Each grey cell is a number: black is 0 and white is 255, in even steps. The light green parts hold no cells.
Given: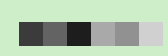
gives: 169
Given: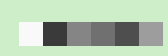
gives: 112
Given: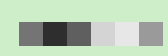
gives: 212
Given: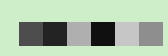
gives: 16
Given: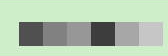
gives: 61
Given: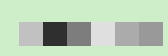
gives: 223
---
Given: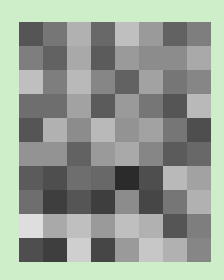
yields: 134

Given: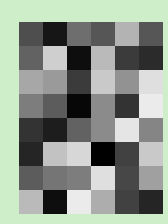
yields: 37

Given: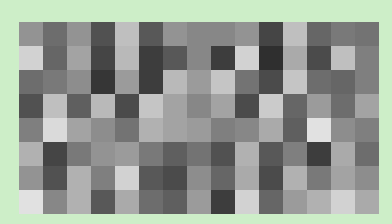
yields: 170

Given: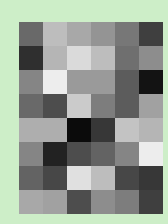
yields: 63

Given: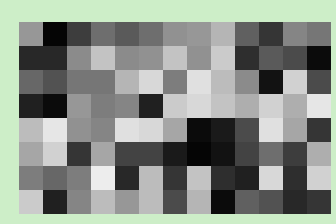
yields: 53
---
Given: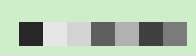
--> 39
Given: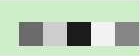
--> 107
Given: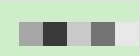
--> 166
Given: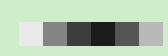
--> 234
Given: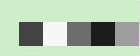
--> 67
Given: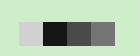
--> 209
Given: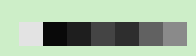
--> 227
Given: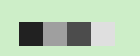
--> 33
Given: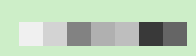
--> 240
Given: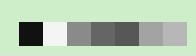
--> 17
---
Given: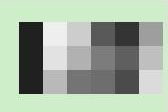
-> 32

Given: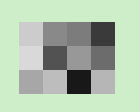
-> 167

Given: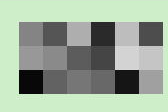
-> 8

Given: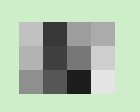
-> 143

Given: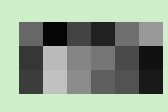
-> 60

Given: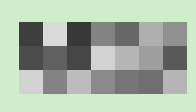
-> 210

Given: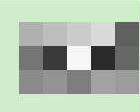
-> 139

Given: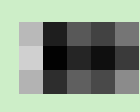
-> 179

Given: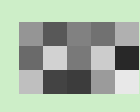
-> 191

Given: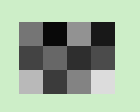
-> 185
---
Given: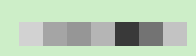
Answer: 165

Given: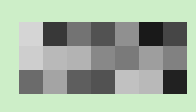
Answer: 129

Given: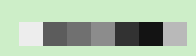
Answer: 112

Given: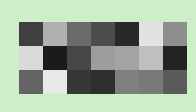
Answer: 107

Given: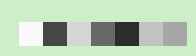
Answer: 167

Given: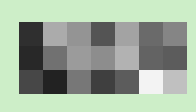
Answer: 113

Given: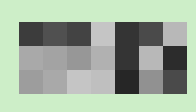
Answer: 151

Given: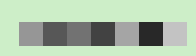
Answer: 114

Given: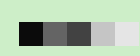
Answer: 100

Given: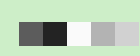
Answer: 179
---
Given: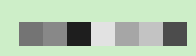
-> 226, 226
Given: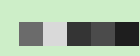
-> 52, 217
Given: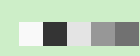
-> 228, 249
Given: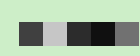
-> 44, 198
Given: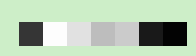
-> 189, 253
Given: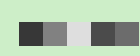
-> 222, 222
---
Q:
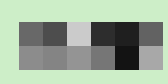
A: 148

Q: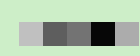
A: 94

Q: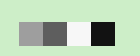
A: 158

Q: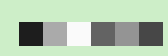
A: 250

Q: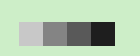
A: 200

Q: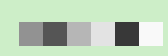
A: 182

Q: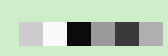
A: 11

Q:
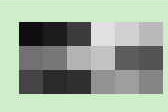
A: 48

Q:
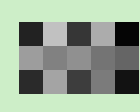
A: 164
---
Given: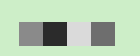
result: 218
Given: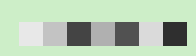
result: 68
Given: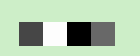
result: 0
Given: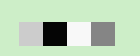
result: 248
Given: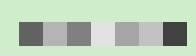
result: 128
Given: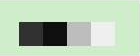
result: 189
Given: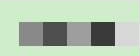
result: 158
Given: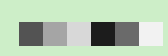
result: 216
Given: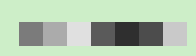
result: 224
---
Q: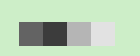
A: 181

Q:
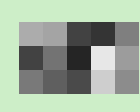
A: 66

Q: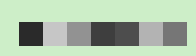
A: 146

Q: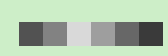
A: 217

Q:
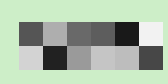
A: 105

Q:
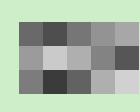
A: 118

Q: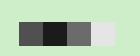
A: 107

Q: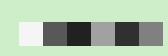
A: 33

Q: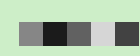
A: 97

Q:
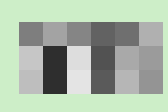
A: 133
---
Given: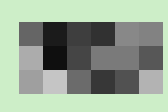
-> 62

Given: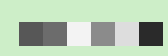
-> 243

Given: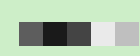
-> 68

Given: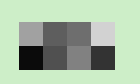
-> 110

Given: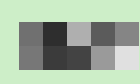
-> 175

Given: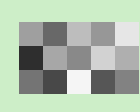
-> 189
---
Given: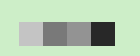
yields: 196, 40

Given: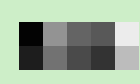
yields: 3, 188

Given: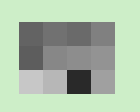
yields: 99, 160

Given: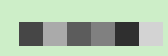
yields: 70, 211

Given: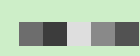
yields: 109, 82

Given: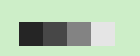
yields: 37, 229
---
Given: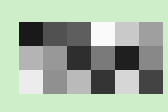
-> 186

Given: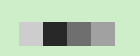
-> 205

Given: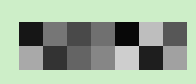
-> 134

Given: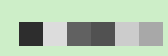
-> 97

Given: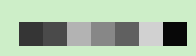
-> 135

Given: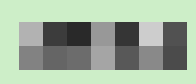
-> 165

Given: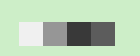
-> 240
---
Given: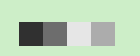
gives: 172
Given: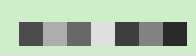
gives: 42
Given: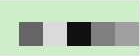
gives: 160
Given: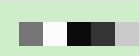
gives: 202
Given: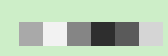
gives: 213
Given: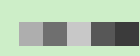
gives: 59
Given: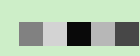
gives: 71
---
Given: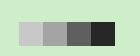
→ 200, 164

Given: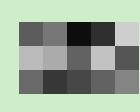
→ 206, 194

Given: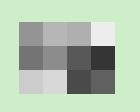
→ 237, 216

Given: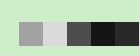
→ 218, 162

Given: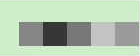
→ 195, 154

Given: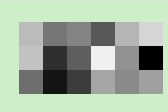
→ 240, 213

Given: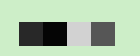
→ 210, 86

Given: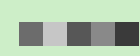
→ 198, 137

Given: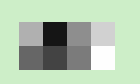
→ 254, 209

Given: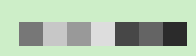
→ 221, 199
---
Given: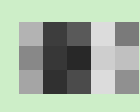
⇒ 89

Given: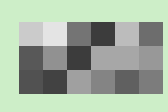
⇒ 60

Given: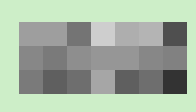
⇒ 174

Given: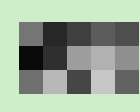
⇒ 63

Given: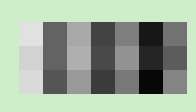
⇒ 126

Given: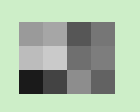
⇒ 166

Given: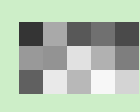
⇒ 88

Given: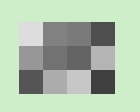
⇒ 129
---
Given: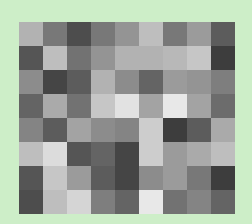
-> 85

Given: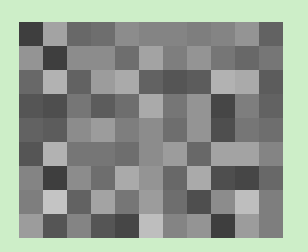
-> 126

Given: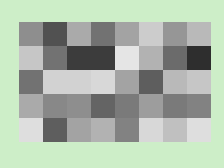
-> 170

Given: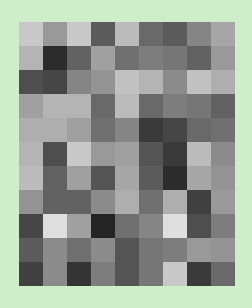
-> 91

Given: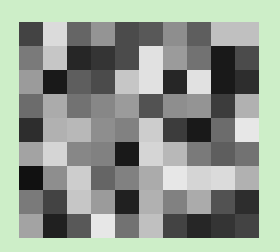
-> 122
